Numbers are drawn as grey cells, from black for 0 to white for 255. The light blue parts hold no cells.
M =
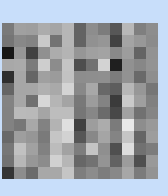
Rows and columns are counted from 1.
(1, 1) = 122
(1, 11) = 184
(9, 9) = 172
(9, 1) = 130
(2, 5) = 115
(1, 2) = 160
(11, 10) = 79
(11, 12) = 113
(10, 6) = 210
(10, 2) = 158
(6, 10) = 93
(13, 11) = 167
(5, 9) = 143
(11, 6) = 162
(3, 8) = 160
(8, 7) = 118
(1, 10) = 87
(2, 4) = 201
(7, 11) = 202
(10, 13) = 157
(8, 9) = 107
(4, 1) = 168
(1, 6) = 182
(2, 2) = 136
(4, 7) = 78
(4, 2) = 170
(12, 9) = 148
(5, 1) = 46
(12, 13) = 153
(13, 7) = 126
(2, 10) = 66
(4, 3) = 122
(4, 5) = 140
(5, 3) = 101
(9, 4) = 130

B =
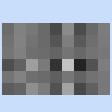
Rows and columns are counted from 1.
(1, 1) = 108
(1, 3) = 120
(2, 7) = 90
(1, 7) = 76
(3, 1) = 117
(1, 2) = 129
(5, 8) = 114
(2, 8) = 110
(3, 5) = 100
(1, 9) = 124
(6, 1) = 93
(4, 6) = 194
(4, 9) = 125
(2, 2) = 130
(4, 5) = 51
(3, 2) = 128
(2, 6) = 126

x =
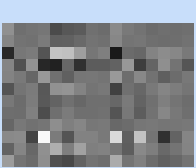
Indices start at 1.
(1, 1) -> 144
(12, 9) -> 110
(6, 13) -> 121
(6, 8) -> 116
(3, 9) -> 127
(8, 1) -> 110
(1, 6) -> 87
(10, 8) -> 130
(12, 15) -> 103
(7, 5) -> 99
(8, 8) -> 111
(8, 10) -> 84
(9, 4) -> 117
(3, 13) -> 131
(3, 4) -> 84
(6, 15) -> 125
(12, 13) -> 108
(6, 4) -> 88
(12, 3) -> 107
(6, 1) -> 84
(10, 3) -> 68
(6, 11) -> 112
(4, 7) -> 48
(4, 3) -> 146
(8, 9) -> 113
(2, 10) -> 135
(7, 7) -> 103
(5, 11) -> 109
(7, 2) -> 108
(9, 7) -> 134
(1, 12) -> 115
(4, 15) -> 115
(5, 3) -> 102
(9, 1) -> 102
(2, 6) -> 97
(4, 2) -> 81

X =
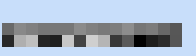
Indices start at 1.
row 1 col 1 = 105
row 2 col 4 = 37
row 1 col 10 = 125
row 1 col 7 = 139
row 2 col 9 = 181
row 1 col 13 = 124
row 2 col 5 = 31
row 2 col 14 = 44
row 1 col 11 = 141
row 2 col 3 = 191

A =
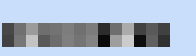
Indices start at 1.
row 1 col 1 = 72
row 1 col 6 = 125
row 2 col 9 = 10
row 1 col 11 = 171
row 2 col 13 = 96
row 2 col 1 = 66
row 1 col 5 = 115
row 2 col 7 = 116
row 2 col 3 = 195
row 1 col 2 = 112
